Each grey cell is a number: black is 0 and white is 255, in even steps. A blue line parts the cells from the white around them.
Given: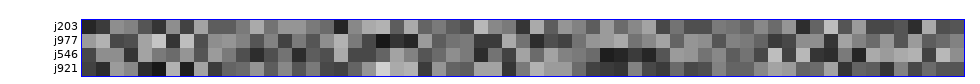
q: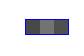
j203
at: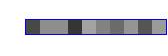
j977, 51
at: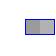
j977, 1
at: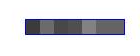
j921, 42
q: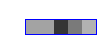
j921
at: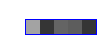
j921, 54
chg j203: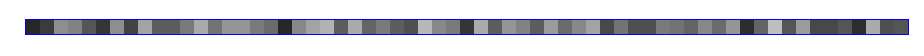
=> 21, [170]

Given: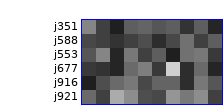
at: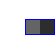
j916, 7
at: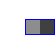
j921, 9
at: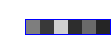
j677, 5
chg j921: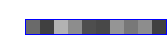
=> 3, [171]
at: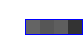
j351, 5
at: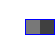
j553, 4
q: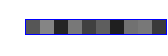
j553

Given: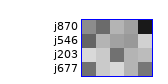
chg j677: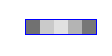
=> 3, [217]
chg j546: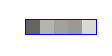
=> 5, [209]
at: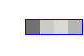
j677, 1
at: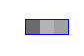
j870, 2

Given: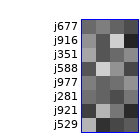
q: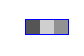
j588
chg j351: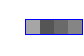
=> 4, [139]
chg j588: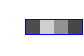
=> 1, [85]
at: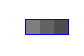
j677, 2

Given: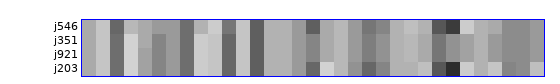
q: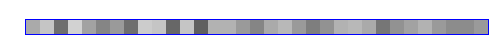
j921
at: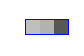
j546, 24
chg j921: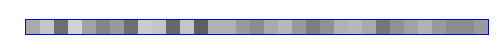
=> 17, [133]

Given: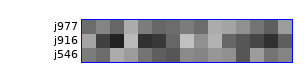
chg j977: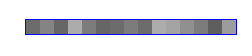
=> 13, [116]
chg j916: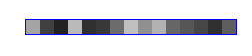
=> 7, [102]
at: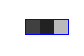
j916, 2
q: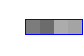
j977

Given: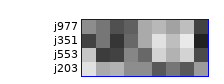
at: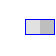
j351, 6
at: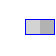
j553, 6
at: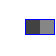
j553, 3
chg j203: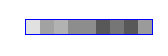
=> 2, [170]

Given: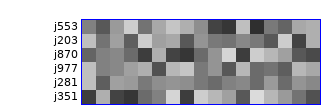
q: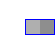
j553
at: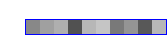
j977, 3
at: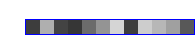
j870, 5

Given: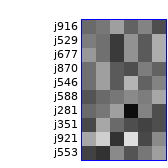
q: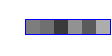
j529
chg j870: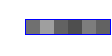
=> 3, [90]
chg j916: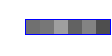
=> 1, [106]
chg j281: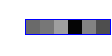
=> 4, [13]

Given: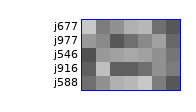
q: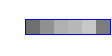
j588
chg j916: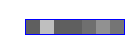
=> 7, [124]

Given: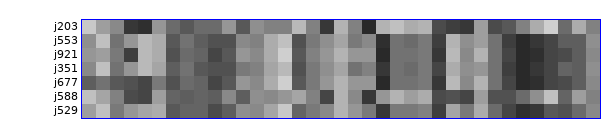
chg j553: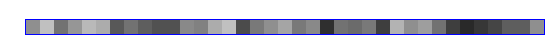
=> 16, [81]
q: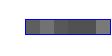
j351
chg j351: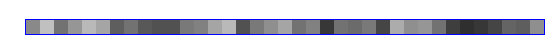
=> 32, [41]
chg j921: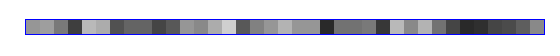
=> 8, [107]
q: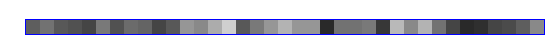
j677

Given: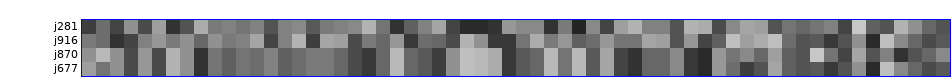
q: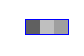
j916
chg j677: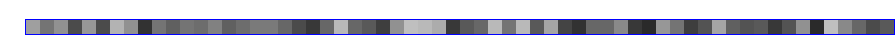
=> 47, [109]
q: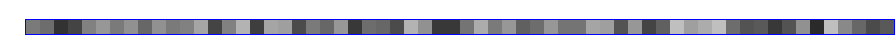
j916
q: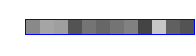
j281
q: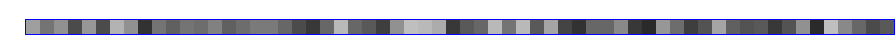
j677
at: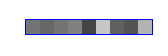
j281, 51
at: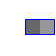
j916, 22

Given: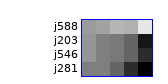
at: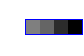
j281, 2
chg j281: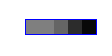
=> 5, [1]
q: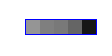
j203
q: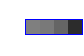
j546
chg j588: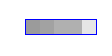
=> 3, [182]
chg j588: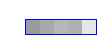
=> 2, [162]
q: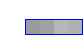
j588

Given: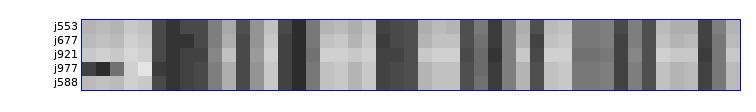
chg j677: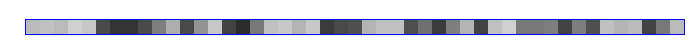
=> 35, [200]
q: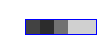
j921
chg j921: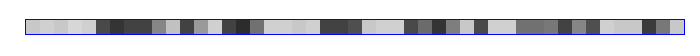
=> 12, [73]

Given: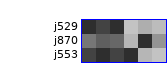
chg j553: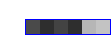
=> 1, [67]
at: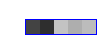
j529, 2
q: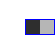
j553
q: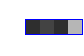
j553
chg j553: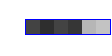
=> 4, [46]
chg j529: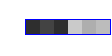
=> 4, [195]
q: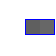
j870

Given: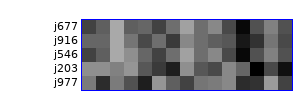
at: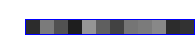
j977, 2
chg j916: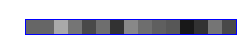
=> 7, [58]

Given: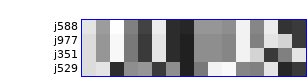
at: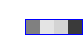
j977, 13
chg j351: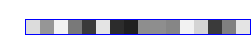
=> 3, [248]
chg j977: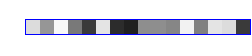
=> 15, [212]
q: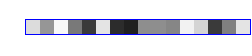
j351
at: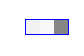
j529, 10
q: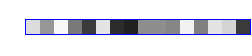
j977

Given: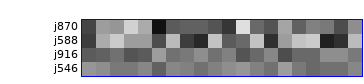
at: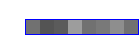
j916, 3
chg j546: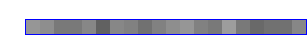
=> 14, [113]
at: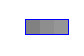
j546, 10
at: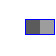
j916, 5
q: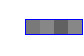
j546
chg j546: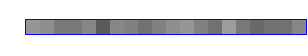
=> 6, [97]
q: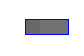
j546

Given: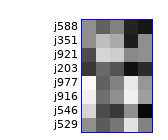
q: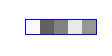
j977
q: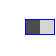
j921
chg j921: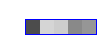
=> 5, [143]
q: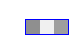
j916
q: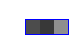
j546
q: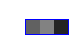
j588
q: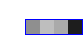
j351

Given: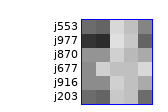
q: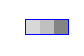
j553
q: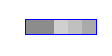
j916
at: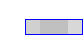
j677, 2

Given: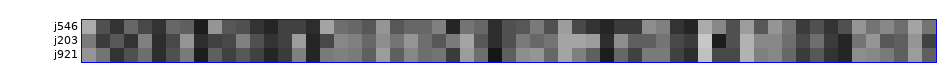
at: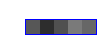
j203, 29
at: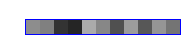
j546, 41
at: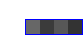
j921, 51
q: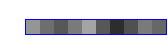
j203
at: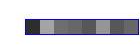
j546, 17
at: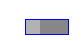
j203, 48
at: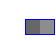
j203, 21

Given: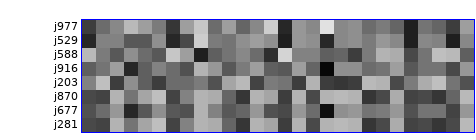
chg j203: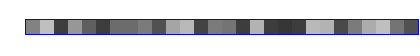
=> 4, [143]
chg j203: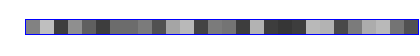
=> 26, [191]
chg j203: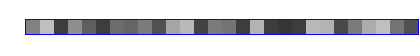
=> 8, [108]
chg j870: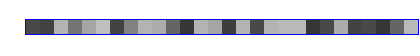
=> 20, [179]
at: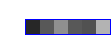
j677, 4
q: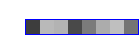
j203
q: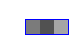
j203

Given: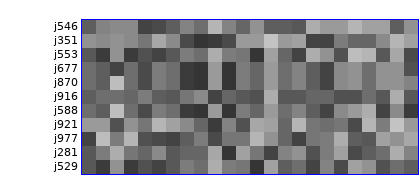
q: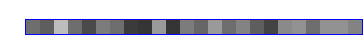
j870
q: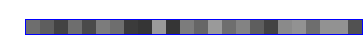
j677
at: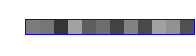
j529, 11
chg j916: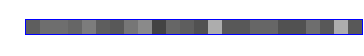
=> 12, [88]
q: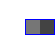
j281
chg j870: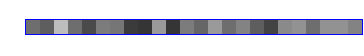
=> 7, [110]

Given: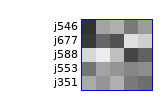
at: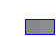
j553, 4
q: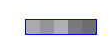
j351
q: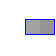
j553
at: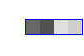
j677, 2

